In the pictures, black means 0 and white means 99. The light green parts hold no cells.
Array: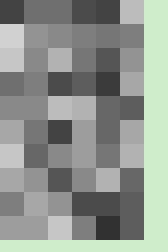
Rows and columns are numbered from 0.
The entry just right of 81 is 57
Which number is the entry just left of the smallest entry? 49
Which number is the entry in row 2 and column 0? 77
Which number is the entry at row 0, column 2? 43
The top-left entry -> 26
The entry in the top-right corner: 73
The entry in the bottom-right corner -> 36
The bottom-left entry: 61
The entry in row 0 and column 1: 43
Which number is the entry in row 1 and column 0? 81
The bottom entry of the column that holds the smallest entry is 19

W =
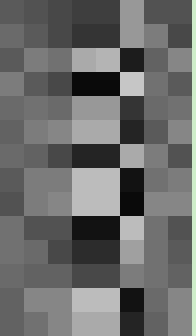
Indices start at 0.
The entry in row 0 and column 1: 32
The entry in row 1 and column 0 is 41
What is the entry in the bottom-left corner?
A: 38
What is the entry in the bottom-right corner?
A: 52
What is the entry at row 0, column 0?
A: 35
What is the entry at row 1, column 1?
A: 35
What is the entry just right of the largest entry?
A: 44
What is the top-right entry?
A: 32
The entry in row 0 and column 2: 28
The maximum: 77
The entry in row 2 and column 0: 35
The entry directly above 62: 73
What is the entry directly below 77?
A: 20
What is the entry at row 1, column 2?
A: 28

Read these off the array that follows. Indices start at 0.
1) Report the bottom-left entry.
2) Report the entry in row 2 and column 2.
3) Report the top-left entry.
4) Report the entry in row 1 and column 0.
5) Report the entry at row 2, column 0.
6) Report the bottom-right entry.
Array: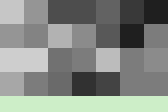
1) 65
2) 44
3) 77
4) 58
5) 80
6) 48

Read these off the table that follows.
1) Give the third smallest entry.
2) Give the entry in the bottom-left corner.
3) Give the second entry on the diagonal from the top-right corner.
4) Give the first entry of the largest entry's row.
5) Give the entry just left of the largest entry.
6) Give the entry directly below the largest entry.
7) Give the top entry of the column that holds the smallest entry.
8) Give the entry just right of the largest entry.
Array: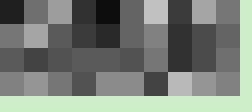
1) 16
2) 50
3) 29
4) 12
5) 39
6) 50
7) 5
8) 23
